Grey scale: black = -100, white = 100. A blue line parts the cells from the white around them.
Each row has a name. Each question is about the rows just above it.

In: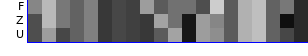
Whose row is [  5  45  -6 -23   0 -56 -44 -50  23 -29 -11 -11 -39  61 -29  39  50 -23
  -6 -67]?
F
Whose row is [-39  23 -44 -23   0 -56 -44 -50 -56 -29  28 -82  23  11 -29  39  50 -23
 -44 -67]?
U
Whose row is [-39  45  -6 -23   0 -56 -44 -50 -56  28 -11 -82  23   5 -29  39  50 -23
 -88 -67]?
Z

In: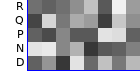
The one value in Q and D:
[-6]
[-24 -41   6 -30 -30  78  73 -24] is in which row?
P
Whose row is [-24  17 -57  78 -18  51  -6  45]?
D
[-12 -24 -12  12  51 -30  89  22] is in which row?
R

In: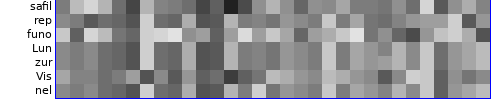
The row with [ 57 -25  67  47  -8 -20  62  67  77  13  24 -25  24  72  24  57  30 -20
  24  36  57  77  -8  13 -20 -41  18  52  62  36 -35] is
funo
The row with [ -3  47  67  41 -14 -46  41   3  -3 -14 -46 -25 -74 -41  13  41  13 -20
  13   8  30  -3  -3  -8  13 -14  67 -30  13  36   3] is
safil
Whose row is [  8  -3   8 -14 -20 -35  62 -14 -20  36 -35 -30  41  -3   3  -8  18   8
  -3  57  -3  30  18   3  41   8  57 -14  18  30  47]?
Lun

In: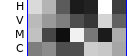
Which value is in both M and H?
[-79]
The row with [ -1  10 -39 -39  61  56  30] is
C

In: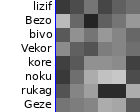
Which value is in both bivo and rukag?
[4]
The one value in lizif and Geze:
[-8]

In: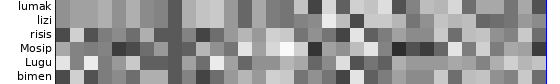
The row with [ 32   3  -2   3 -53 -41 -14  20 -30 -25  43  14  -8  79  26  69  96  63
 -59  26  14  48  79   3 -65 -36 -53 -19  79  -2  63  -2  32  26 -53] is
Mosip
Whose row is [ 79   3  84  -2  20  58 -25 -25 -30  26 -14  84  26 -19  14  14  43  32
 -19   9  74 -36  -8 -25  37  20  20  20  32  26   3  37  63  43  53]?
Lugu
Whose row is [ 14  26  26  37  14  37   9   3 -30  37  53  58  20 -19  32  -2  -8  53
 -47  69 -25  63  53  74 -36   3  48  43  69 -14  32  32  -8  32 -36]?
lumak

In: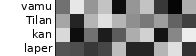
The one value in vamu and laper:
[-56]
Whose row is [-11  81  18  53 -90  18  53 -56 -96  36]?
vamu
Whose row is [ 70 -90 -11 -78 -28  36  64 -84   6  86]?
kan

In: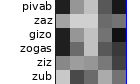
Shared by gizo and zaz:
[-10]
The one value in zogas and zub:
[-16]

